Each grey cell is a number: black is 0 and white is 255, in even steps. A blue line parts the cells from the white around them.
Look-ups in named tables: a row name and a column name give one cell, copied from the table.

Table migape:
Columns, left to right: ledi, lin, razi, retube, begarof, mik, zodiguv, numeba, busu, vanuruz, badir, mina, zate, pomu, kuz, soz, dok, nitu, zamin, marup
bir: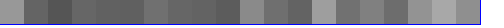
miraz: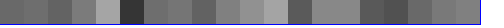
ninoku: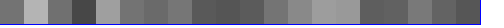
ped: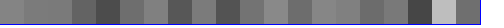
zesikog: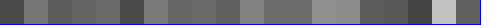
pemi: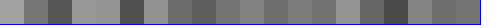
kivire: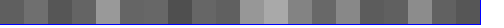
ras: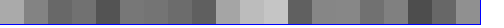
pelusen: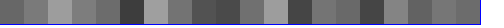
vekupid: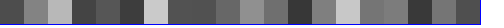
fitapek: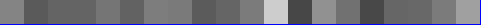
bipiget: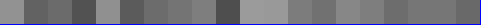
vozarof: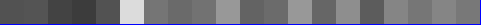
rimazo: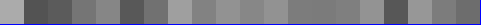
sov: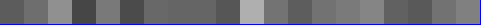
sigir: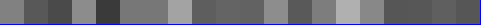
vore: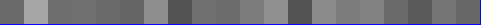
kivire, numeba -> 79
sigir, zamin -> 95
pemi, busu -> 94
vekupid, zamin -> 117
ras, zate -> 96
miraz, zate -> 90
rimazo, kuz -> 127
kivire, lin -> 111
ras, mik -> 119
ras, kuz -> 135
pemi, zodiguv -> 146
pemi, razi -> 87
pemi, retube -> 151
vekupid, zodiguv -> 202
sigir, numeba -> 163
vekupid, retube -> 68
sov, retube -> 70

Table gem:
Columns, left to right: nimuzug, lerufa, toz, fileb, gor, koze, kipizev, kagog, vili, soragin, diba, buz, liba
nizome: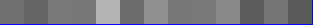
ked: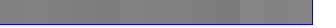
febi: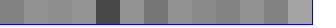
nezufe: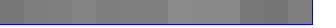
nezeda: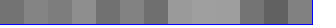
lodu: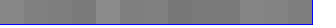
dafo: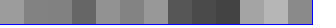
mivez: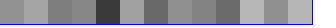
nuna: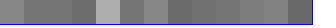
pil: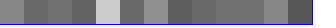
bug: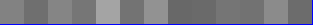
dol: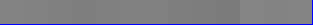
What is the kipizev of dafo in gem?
152
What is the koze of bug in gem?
115
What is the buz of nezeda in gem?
97
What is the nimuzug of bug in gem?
130
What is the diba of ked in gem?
134
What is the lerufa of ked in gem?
130
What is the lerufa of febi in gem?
146
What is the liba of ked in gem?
133
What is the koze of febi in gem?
147
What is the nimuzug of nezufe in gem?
119
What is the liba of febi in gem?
164
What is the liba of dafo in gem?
138
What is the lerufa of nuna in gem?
117
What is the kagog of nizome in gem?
118
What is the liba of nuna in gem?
104
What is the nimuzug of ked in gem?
129
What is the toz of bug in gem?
133
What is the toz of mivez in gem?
126

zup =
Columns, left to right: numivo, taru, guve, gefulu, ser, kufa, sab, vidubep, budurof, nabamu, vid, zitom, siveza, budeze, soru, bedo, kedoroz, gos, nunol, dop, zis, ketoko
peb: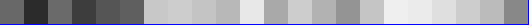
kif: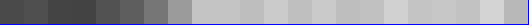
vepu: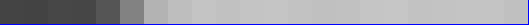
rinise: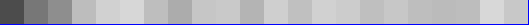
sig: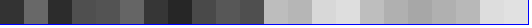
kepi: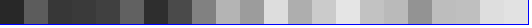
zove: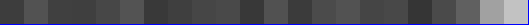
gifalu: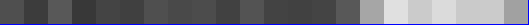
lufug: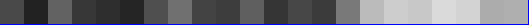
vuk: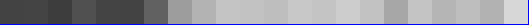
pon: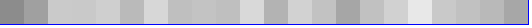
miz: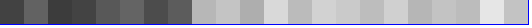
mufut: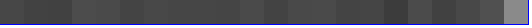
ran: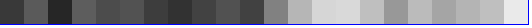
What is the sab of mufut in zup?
72
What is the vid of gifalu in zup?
83
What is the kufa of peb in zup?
95
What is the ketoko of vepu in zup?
192
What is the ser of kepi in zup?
64
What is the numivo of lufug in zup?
72
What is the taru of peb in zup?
42
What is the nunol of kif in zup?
198
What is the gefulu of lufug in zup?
54
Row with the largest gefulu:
pon

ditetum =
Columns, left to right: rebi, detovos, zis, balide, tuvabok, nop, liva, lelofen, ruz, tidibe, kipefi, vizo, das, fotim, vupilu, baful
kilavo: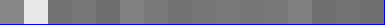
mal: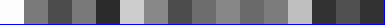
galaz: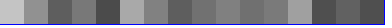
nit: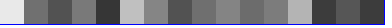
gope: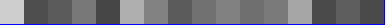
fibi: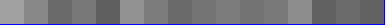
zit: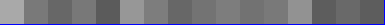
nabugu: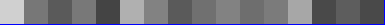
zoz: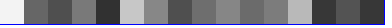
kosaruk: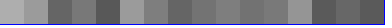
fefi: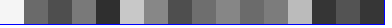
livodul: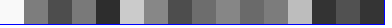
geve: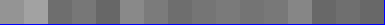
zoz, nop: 199
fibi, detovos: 136
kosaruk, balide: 120
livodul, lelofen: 77
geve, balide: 119
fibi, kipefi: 115
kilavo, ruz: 118
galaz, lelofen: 94
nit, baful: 60
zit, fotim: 93

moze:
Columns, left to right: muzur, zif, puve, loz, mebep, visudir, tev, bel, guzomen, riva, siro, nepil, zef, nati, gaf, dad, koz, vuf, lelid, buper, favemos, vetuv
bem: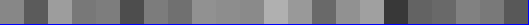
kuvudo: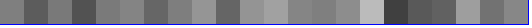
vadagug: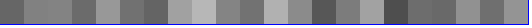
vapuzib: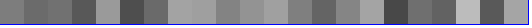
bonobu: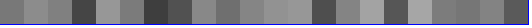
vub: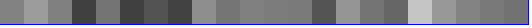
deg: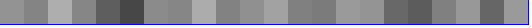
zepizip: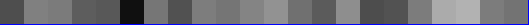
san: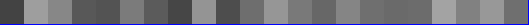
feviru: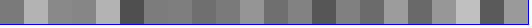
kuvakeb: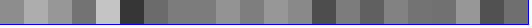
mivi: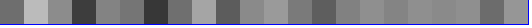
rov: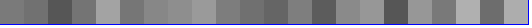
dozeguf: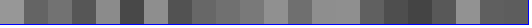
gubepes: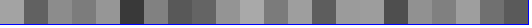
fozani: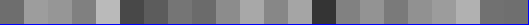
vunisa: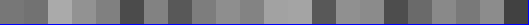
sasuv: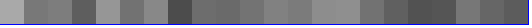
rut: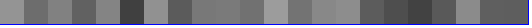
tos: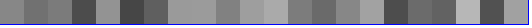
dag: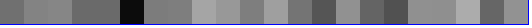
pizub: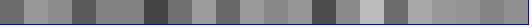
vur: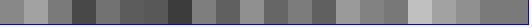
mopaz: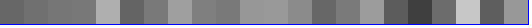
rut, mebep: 132
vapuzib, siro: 147
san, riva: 77
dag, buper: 172
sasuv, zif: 120
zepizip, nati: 91
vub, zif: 156

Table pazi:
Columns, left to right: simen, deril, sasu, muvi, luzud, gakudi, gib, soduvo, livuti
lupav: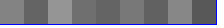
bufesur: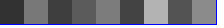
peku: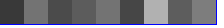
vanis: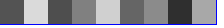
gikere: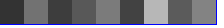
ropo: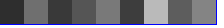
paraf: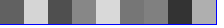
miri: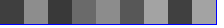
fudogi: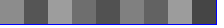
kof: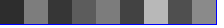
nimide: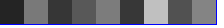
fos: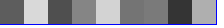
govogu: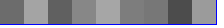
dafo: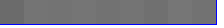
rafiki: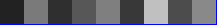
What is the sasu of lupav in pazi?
149
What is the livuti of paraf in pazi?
175
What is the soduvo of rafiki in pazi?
76
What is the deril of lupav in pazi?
100
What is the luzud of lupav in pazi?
100
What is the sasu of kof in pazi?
54
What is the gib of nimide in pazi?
192
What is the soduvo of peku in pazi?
93
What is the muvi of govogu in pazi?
135
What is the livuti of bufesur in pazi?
139
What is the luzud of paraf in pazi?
217
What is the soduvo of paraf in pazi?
51
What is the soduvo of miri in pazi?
64
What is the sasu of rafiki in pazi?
47

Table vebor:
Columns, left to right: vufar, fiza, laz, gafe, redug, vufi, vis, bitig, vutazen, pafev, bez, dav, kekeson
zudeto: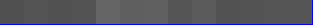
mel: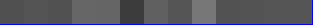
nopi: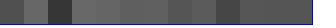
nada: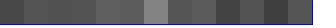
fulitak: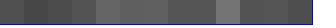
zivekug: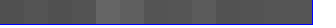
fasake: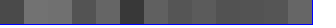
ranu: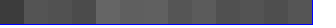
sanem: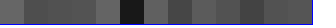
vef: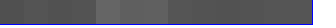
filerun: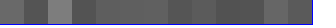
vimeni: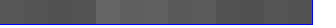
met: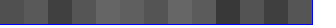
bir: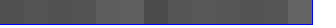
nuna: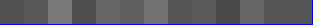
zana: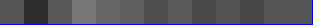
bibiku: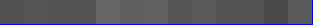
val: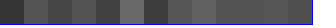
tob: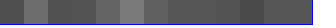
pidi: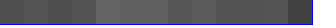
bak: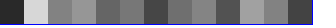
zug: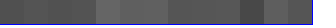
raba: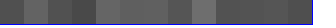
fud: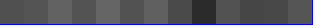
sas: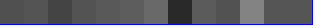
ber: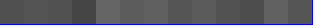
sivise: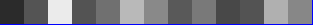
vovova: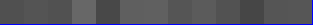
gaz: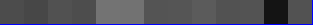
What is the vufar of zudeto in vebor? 80
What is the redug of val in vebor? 65
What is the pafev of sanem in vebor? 82
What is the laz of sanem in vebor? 81
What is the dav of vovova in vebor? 85
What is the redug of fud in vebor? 101
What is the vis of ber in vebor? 96
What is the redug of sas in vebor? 89
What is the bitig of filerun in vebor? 85
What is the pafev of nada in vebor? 67
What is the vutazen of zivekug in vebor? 91
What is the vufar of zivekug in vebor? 80
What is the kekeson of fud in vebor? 85
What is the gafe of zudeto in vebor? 83
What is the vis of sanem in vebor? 96
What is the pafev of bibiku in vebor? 82
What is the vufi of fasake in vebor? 56

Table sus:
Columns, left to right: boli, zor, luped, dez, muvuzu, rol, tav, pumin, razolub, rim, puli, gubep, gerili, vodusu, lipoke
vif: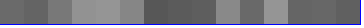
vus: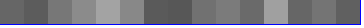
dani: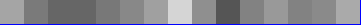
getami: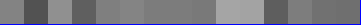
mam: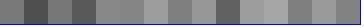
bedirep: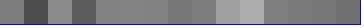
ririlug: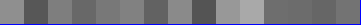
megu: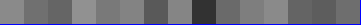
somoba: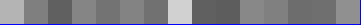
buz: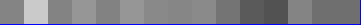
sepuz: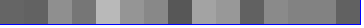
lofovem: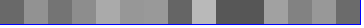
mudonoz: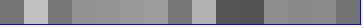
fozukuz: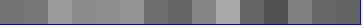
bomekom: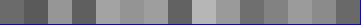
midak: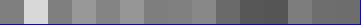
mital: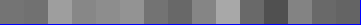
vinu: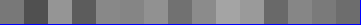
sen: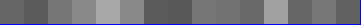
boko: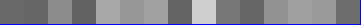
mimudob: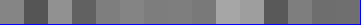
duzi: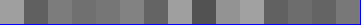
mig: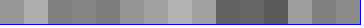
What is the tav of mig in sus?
162
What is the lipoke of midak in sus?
109
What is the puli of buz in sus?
90
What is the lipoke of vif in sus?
96
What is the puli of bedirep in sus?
173
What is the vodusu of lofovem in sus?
152
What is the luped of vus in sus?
119
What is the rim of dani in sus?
85
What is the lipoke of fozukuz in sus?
99
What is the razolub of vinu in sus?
139
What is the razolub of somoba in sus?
96
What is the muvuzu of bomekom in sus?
163
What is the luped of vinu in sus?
149
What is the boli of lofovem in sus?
105
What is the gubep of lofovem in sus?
161
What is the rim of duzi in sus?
147
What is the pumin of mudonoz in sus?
121
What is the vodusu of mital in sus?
105

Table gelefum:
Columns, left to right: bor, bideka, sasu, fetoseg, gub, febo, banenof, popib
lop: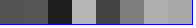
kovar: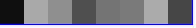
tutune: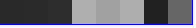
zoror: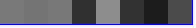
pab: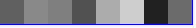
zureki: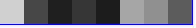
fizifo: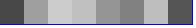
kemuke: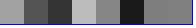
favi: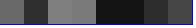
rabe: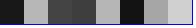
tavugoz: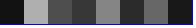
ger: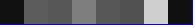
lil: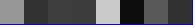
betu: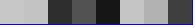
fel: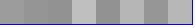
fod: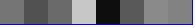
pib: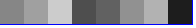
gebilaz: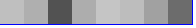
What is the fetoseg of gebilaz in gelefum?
173
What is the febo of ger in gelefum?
81
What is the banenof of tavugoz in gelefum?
103
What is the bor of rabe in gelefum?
24
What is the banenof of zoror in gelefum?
28
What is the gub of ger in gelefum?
87
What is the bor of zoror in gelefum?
121
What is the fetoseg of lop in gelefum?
183
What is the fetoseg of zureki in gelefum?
54
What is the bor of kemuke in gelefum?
162
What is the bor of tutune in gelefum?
41
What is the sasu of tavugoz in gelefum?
78
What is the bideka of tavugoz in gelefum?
175
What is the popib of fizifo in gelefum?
85
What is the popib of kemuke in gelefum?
128
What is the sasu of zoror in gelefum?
120
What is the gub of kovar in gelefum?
116
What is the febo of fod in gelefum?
89
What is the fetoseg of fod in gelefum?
199

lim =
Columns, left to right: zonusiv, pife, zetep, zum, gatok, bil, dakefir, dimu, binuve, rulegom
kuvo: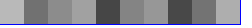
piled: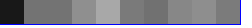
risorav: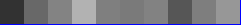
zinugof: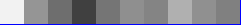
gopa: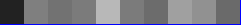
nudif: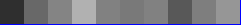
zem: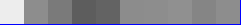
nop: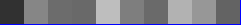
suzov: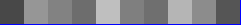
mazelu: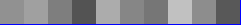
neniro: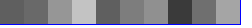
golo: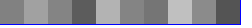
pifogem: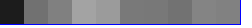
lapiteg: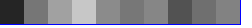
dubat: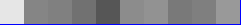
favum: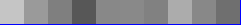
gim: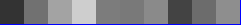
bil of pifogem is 121
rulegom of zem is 141
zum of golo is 92
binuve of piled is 142
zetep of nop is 108
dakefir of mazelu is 118
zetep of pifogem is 128
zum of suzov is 109

